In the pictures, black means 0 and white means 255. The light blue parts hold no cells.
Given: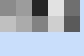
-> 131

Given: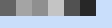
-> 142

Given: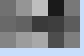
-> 168

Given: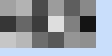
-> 108

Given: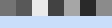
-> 235

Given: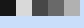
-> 70

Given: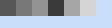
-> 147
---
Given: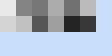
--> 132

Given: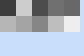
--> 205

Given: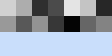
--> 173

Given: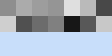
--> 171

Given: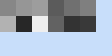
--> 150

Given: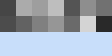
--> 171

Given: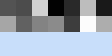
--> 76

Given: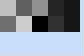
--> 96
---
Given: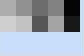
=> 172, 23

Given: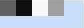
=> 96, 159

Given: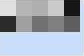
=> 224, 94

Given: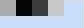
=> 170, 201

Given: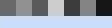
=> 104, 22

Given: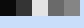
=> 10, 133

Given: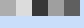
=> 173, 95

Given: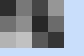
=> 45, 53
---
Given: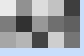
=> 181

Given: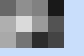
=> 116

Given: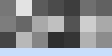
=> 184

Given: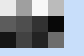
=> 66

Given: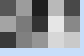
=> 128

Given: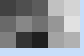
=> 51

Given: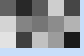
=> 63
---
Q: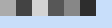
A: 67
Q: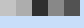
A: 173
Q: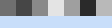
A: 70
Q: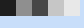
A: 143
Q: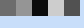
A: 149
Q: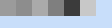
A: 141
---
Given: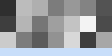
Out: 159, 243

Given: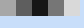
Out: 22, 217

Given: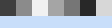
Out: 165, 241

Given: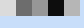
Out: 151, 219

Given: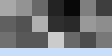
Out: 47, 203

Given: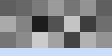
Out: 82, 203

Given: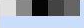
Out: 5, 224
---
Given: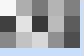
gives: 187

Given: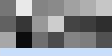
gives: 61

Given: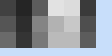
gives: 200

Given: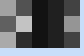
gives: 32

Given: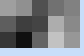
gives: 173

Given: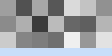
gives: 95

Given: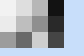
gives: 143

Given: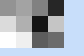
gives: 20
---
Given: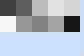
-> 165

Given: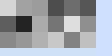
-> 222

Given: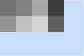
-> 212

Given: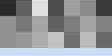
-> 165

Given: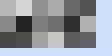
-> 48

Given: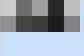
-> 27
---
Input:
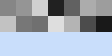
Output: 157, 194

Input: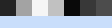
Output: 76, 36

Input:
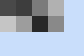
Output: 177, 197

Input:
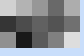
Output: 173, 144

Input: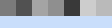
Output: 186, 123

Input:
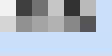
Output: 185, 213

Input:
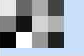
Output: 67, 5
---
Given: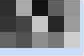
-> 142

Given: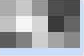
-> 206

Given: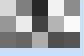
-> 174

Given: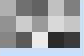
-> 236

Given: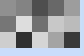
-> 212

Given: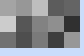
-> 122
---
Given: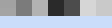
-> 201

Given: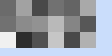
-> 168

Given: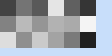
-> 53

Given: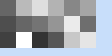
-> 165

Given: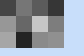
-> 54

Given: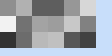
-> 215

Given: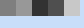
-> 200
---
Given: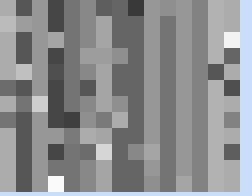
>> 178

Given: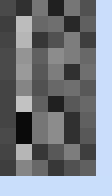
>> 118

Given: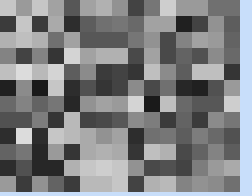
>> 112

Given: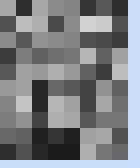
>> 88

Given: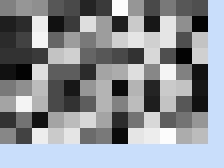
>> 87

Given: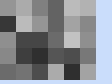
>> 186
